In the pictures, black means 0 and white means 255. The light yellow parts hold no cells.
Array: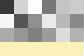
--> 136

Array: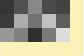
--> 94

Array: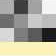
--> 188

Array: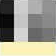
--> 138

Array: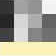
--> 99

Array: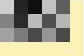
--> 181

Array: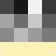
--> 95
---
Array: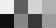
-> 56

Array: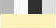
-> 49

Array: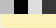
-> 222

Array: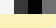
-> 2

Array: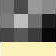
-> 60

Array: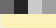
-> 202

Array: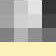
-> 143
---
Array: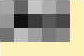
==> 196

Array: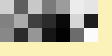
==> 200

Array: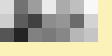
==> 157

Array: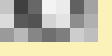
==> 103

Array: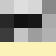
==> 215

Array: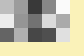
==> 57

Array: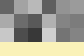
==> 185

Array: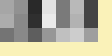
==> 41

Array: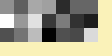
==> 168
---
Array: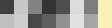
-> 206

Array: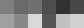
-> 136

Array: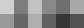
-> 103

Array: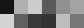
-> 97

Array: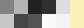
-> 69

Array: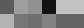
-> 118

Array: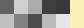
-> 130

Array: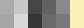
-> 215

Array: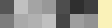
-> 170
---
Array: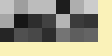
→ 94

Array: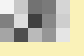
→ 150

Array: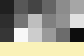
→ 108

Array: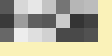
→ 73

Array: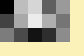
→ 46

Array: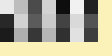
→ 225
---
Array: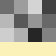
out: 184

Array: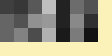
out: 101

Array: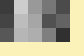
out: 68

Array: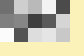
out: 127

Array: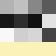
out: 24

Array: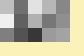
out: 239

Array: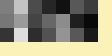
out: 119

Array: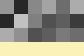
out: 39
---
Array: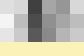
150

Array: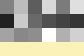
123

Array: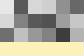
144

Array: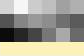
161

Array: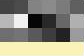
123

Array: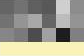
207

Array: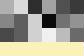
80

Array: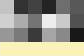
110

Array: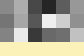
93
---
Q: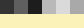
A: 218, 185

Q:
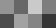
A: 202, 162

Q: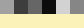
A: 210, 161

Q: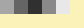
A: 232, 166

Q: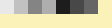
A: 232, 193

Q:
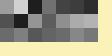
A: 209, 179

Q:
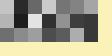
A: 227, 202

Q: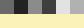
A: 226, 177
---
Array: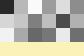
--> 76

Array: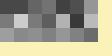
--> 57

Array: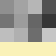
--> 102

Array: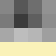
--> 95

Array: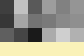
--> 137

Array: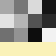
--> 83

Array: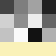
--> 237

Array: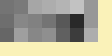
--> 41

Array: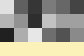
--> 160

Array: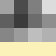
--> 108
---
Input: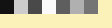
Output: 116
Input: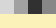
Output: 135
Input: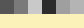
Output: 180
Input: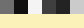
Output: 203
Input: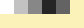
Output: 99
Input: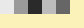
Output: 102
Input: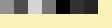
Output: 37
